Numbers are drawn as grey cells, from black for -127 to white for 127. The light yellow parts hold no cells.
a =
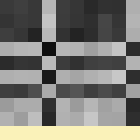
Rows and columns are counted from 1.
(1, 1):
-69
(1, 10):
47
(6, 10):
-81
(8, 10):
-87
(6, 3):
49
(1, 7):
-86
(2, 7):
-80
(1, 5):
-66
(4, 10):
-83
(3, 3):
-92
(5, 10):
51
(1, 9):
-79
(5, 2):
-74
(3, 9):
-70
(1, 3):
-71
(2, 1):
-75
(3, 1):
-65
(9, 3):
62
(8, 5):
51
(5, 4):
59
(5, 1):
-84
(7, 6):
-42
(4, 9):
68
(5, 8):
-60
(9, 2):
29
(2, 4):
68

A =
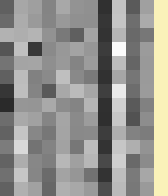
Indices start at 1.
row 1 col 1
-31
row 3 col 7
36
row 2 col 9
69
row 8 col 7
53
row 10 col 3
7
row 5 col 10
-26
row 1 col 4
4
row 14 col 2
48
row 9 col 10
-45
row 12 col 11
11
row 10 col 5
36
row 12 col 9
79
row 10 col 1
-29
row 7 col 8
-64
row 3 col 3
52
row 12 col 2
45
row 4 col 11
27
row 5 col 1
-11
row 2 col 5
25
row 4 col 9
123
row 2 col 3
26
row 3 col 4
18
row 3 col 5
-6
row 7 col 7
38
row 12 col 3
7
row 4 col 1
-42
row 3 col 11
-8
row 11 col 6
-8
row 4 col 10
-17
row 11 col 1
-3
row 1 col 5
40
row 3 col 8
-76
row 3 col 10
-22
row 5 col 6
4
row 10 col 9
47

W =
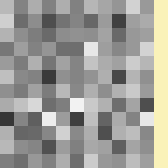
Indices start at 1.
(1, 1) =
57
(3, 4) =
-21
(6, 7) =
19
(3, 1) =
51
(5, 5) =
34
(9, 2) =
5
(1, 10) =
82
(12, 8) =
24
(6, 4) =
-69
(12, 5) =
45
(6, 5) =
16
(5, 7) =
67
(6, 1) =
63
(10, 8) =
-48
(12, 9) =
17
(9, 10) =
3
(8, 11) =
-49
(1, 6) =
1
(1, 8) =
38
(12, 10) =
61
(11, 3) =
5
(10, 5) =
81
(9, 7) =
63
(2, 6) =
4
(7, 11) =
26
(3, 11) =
31
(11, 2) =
13
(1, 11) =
25
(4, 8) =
30
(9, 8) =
-27
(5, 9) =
33
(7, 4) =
-3
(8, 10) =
36
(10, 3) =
-22
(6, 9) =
-55

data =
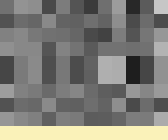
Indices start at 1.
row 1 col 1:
-14
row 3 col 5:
-16
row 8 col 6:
-31
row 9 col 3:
0
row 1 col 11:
-36
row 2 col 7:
-16
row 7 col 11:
6
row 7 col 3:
-5
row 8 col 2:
-19
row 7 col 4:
-21
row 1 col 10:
-87
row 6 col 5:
-7
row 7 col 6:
6
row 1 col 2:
19
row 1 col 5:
-3
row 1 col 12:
70
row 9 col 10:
-2
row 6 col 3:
11
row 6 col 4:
-47
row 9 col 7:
-35
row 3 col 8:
-61
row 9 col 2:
8
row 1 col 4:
-54
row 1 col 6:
-43
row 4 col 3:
8
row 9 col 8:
-34
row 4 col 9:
-13
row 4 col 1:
16
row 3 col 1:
1
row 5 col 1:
-57
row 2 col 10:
-52
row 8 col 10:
-53
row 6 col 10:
-97

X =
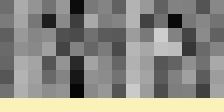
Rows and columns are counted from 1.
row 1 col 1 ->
-17
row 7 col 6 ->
-121
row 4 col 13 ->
61
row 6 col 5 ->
4
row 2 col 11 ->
-61
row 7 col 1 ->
-13
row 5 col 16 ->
41
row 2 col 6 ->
-65
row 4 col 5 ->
-59
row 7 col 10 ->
74
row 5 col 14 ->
15
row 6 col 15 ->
-35
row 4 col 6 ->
2
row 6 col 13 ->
1
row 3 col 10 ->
28
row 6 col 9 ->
-12
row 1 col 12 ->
-30
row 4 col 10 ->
54
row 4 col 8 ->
-4
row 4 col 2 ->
16
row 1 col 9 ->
-30
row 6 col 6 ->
-104
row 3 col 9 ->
-38
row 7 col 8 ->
23
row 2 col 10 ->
52
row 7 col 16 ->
36
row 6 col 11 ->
36
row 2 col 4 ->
-98
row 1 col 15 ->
-43
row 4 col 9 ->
-53
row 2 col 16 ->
-12
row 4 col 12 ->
65
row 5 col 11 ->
29

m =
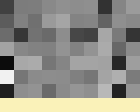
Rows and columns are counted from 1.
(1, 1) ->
-62
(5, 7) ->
36
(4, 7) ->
19
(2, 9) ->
15
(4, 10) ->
12
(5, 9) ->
-88
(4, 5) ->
19
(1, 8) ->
-77
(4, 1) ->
35
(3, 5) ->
13
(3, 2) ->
-72
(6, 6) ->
0
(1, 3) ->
-2
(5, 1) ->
-115
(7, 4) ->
-21
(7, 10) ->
20
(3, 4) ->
-21
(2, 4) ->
26
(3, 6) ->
-56

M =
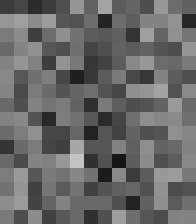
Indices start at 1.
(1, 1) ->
-68
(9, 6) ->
-13
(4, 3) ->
17
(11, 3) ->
-4
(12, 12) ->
-47
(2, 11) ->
4
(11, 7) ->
-41
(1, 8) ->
36
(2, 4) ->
28
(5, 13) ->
-24
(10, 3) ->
17
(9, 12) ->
7
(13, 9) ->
9
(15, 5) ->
3
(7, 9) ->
-58
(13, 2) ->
26
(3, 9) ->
-31
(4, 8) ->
-48
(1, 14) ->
-30
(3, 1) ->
-4
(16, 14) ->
4
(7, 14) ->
10
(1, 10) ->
-26
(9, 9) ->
-58
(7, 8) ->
-44
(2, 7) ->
-18
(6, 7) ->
-72
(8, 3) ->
2
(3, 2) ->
11
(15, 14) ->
-15
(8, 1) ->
-23
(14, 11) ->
-46
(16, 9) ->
29
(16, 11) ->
-42
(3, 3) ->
-64
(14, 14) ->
-45
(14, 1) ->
-13
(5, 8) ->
-60
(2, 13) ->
19
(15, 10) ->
-93
